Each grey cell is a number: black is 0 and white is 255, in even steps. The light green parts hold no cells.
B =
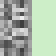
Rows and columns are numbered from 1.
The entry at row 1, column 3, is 165
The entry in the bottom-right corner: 165
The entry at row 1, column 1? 179
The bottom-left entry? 195
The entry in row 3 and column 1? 149
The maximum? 236
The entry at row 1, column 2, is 118
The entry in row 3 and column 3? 106
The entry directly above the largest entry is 79
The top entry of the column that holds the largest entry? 79
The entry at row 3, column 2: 133
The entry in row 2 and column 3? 118

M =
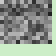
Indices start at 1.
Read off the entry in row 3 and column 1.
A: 63
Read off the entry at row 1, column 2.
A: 92
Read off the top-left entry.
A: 201
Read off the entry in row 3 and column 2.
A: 92
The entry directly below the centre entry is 163
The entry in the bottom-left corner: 189
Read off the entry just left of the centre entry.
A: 120
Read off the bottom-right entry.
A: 48
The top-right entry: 92
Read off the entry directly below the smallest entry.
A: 163
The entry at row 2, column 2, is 132
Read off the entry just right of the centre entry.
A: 79
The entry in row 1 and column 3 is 120
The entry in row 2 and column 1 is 120
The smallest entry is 33
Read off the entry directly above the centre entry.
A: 92

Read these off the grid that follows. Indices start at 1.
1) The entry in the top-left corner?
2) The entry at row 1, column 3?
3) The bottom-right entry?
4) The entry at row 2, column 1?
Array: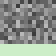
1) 141
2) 127
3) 99
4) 115

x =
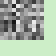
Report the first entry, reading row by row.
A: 128
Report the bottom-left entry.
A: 183
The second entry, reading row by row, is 198
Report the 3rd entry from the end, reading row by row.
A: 60
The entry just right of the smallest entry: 234
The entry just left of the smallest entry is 101
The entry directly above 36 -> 222
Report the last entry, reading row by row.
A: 88
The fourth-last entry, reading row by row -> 115
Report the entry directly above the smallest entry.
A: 128
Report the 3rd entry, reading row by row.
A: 115
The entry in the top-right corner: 101
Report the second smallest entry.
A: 36
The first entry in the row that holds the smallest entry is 88
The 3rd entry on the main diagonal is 168
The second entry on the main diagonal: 88
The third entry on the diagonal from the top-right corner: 101

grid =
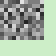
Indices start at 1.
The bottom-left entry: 114
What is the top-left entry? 87
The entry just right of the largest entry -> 169
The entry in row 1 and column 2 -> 183
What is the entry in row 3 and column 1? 199
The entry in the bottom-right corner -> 87
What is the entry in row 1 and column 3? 102
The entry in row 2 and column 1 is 142
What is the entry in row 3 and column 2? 59
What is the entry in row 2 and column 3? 102
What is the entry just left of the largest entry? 72
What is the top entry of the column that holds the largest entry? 226
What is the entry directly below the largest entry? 114
